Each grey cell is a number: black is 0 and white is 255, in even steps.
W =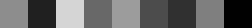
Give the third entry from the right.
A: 48
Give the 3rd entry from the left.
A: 213
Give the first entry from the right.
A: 1

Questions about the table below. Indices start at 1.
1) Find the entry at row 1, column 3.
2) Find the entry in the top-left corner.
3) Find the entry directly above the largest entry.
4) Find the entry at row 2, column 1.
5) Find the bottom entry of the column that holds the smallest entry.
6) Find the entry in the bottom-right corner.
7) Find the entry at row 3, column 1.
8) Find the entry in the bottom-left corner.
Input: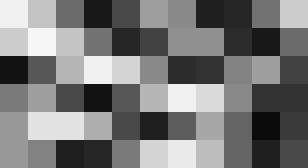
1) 107
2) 240
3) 196
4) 204
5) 31
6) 73
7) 18
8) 152

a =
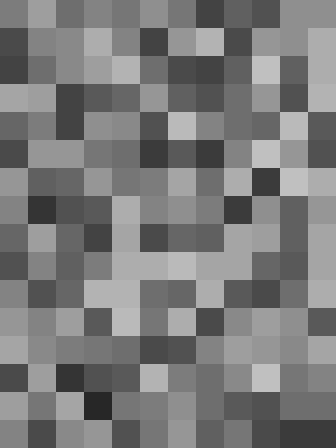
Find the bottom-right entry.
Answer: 59
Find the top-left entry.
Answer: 124
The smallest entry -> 39
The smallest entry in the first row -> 67
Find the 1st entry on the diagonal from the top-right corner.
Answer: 143
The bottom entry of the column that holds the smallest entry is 150
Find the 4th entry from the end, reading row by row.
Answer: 118
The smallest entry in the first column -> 67
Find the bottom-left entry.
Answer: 131
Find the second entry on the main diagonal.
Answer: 131
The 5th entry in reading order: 118
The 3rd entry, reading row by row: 110
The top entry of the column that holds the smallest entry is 131
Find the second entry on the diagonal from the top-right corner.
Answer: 143
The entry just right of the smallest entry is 118
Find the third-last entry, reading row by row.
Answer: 74
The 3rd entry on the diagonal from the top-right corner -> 192
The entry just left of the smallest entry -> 165

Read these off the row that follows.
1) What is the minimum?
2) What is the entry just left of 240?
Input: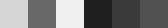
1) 31
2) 104

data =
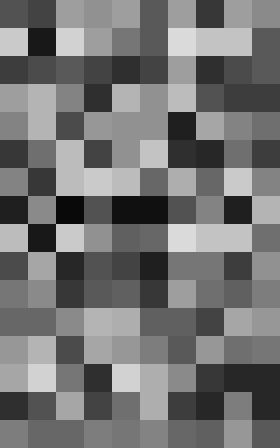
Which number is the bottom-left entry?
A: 125
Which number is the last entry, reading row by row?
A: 89
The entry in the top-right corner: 138
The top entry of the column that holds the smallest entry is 158
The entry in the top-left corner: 82
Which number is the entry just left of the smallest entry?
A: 138
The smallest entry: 9
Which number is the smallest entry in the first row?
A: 55
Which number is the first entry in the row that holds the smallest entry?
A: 31
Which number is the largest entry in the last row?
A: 151
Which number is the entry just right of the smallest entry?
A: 82
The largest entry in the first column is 202
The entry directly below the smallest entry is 202
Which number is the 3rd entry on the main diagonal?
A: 89
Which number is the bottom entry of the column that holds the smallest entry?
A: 103
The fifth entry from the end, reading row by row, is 131
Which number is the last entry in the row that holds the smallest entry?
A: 180

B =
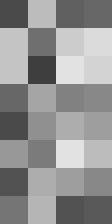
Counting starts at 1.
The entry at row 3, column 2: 62
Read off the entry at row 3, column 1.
196
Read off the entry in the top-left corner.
74
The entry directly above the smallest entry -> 111
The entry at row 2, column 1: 196
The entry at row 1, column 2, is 188
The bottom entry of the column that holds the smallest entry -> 181
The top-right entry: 103
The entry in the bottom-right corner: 89

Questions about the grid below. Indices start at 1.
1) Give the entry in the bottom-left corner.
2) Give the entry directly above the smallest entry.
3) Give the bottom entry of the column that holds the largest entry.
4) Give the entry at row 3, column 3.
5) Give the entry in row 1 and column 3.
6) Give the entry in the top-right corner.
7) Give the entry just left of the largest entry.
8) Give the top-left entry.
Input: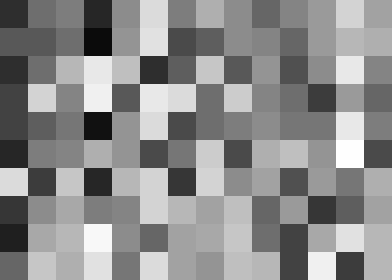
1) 102
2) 38
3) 60
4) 183
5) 125
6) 162
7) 148
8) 46
